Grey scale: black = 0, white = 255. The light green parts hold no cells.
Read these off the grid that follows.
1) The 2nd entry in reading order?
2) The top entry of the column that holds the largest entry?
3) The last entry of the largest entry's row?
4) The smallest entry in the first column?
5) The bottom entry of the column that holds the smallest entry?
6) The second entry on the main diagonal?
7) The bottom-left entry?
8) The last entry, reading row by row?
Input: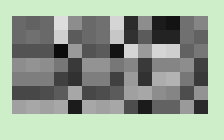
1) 98
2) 221
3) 133
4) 71
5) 167
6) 112
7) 160
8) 43

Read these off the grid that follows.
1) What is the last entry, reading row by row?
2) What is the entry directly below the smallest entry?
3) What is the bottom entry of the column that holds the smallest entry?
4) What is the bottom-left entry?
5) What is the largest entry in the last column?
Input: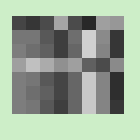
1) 54
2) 208
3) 200
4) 125
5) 151

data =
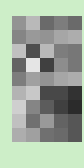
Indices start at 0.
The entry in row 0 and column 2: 106
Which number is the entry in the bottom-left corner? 173
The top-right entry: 106
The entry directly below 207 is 192
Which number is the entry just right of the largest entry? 64
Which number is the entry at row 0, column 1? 185
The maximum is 229
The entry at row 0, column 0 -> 147
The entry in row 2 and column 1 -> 78
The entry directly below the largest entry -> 160
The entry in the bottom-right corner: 86
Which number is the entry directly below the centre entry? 72
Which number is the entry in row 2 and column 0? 192

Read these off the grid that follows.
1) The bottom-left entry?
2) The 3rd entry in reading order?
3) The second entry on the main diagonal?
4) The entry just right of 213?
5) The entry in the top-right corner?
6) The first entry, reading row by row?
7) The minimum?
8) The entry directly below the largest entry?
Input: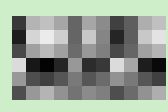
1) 78
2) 192
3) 213
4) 235
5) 192
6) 56
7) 3
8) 186

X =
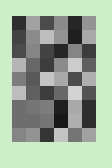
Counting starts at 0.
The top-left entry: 46
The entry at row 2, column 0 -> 75
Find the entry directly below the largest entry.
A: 169
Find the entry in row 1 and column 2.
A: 189
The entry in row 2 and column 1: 133
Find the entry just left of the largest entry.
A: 104
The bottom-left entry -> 133
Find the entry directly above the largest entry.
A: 75
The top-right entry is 147
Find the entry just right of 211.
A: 83
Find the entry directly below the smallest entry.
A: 196
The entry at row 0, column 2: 75
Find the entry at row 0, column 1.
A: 161

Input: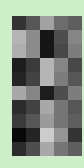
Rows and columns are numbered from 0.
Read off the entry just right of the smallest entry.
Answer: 36
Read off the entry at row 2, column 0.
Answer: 174
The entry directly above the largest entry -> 155
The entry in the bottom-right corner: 94
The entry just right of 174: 140
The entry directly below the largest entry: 168
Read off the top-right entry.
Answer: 94
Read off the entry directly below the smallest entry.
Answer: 44
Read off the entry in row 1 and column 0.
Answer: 181
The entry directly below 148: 117
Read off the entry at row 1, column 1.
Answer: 140
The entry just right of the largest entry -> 148
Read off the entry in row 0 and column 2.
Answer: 162
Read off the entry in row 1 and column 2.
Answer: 22
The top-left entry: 51

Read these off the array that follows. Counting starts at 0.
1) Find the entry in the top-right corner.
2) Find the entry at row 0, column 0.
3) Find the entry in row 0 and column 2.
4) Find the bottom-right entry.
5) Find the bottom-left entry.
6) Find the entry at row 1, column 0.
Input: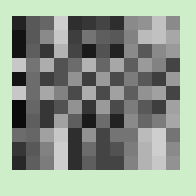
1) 138
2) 34
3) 102
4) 146
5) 40
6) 19

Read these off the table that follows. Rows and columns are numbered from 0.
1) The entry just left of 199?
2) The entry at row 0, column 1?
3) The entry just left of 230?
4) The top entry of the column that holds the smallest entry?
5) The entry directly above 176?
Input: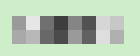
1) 214
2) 230
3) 154
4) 62
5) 199
